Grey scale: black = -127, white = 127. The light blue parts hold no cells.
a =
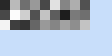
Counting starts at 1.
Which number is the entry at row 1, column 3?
-16
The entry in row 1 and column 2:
58
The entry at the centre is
67
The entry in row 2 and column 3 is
79
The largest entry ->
124
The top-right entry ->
-46
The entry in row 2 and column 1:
-55
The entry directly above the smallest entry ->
5

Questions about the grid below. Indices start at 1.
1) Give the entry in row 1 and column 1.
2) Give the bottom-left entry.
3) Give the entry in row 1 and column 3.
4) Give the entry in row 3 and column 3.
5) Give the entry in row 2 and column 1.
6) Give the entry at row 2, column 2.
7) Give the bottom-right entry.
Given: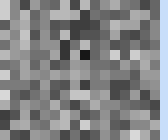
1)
77
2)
35
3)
-55
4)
44
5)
77
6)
8
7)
-14

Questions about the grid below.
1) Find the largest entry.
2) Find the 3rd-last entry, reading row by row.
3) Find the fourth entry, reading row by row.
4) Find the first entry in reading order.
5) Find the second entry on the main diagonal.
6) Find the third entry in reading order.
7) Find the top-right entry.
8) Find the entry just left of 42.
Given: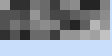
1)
66
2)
42
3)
-10
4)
33
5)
-45
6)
-79
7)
0
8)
21

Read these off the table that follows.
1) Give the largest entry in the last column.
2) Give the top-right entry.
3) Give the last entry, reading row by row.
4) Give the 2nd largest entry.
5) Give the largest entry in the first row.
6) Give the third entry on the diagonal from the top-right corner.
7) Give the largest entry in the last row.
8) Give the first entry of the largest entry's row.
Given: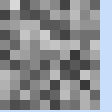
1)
68
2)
-27
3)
19
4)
77
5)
88
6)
39
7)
49
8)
19

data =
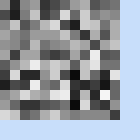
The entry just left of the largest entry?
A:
-87
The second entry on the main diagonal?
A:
-97
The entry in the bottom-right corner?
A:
-66
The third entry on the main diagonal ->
-44
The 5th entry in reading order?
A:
-75
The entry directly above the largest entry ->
-106
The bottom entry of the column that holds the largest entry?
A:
8
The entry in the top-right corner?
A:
-12
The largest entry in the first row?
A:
46
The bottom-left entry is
88
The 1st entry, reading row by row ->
18
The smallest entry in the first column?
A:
-97
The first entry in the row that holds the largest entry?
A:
8
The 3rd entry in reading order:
8
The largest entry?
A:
117
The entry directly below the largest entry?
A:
-75
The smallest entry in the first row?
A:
-87

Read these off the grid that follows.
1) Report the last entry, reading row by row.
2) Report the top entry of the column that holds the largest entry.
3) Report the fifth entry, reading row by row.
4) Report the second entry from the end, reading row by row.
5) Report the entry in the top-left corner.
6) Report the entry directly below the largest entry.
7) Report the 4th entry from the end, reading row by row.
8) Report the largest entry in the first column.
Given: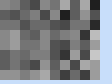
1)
28
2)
-96
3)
8
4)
-65
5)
8
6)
28
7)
-65
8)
18

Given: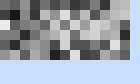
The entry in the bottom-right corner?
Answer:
-33
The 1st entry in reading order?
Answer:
-14
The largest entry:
106
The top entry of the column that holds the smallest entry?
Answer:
-33
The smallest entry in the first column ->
-64
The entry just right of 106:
-33
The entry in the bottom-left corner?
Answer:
18
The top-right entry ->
60
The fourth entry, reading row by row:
-64
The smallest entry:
-104
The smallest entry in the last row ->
-94
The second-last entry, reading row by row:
8
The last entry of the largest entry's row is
-33
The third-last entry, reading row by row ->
41
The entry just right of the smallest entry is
8
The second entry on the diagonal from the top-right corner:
60
